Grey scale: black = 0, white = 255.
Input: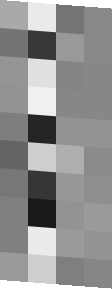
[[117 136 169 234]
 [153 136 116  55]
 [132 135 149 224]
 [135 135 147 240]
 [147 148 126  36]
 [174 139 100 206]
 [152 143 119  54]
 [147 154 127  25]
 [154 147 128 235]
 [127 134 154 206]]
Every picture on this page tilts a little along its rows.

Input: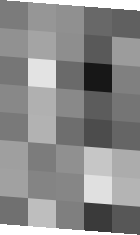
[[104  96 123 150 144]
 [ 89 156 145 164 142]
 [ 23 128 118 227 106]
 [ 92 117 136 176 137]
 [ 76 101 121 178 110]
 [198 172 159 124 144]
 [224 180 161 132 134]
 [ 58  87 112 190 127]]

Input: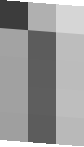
[[176 214  60]
 [ 92 189 163]
 [ 93 188 161]
 [ 94 190 161]
 [ 92 185 159]]

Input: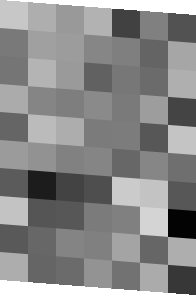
[[128  82 199 174 153 178  65]
 [100 166 121 160 156 134 127]
 [107 175 117 180 154  97 119]
 [157  68 171 133 126 138 122]
 [ 87 196 101 187 173 123 124]
 [134 111 155 146 129 133 103]
 [195  87  91  28  67  78 203]
 [212   3 195  85  87 123 128]
 [102 174  89 103 132 128 164]
 [171  55 173 101 107 147 114]]

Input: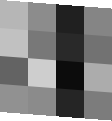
[[ 32 133 182 140]
 [ 41 114 193 120]
 [ 12 172  99 206]
 [ 37 124 145 139]]

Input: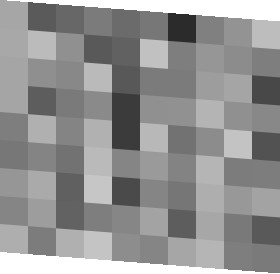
[[147 189 166  90 103 123 107 119  43 128]
 [140 126 168 187 144  89  97 193 126 150]
 [165  72 165 143 136 186  88 123 123 157]
 [144 136 165  93 122 138  59 144 145 180]
 [195  82 126 176 132 177  59 184 114 140]
 [124 125 119 132 114 186 133 154 131 181]
 [152 163 150 170  96 198  74 133 118 174]
 [121  89 133 157  98 126 134 163  93 167]
 [126 122 174 124 176 196 141 133 166 181]]

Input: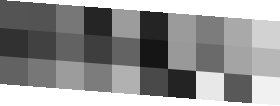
[[169 210  84  83 119  37 156  36 155 124]
 [164 183  49  65  98  62  99  21 153 106]
 [ 88 241  98 119 156 124 177  73  35 232]]

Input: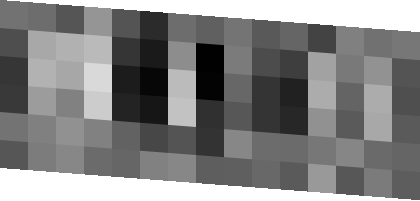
[[113 119 114 109  85 149  84  43 109  96 116  89 101  67 128]
 [146  84  78 168 177 186  53  26 141   1 123  76  62 162 121]
 [172  79  54 178 167 217  28   7 187   3 103  52  33 172 100]
 [168  90  57 156 129 204  35  22 194  48  87  52  39 145  90]
 [106 101 115 128 145 129  98  71  84  51 135 108 107 119 134]
 [123  93  86 124 135 107 102 129 135  94  95 104  90 153  87]]
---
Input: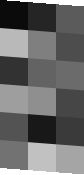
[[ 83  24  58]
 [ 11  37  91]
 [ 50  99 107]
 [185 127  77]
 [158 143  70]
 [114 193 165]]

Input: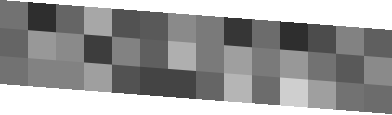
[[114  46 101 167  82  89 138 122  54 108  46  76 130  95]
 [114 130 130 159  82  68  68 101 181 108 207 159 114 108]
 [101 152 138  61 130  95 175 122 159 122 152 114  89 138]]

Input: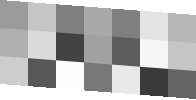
[[205  87 252 120 233  58 100]
 [155 197 127 169 127 227 182]
 [175 219  66 161  93 245 197]]

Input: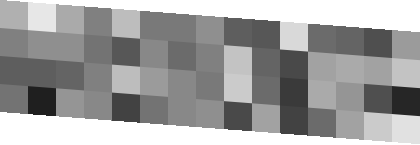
[[115  31 149 136  66 115 136 143  73 162  66 107 162 203 225]
 [ 94  94 100 128 189 155 136 121 203 107  58 170 149  79  38]
 [128 143 143 115  87 136 107 128 195 100  73 162 170 162 195]
 [176 231 170 128 189 121 121 143  94  87 217 107 100  79 155]]

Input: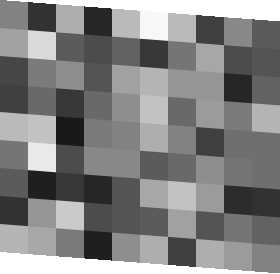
[[ 91  31  56  38  84 167 194 155  44  50]
 [130  50 174  38 186 247 186  64 136  91]
 [ 64 105  56 105 142 194 105 155 123 180]
 [ 70 123 142  84 161 180 149 149  38  98]
 [ 50 149 202  76  84  91 161  84 117  98]
 [180 167 123  31 142 174  64 174 155 130]
 [186 194  25 123 130 174 130  64 111 111]
 [161 217  91  76  98  56 117 167  76  84]
 [117 233  76 136 136  91 105 142 117 111]]

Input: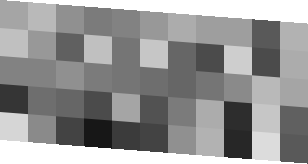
[[ 53 110 102  75 165  82 123 172  45 198  96]
 [130 130 144 123 117 110 102 117 138 185 165]
 [214 138  67  23  59  67 144 178  39 220  89]
 [192 152  96 192 117 198 102  75 206  75 172]
 [165 185 144 123 130 152 172 158 158  89 178]]

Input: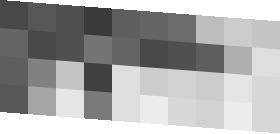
[[100  72  80 116 100  72  80  94 174 222]
 [ 72  87  80  58  94 100 108 189 204 197]
 [ 94 129 197  64 222 204 210 204 229 216]
 [ 87 166 229 122 222 236 216 210 236 216]]

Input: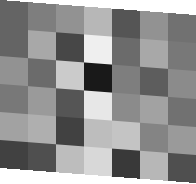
[[ 65  79 189 216  57 183  79]
 [146 107 203  25 126  93 139]
 [100 126 146 183  85 146 113]
 [120 154  85 231 139 162 113]
 [100 168  71 239 107 168 120]
 [162 175  65 189 196 132 154]]
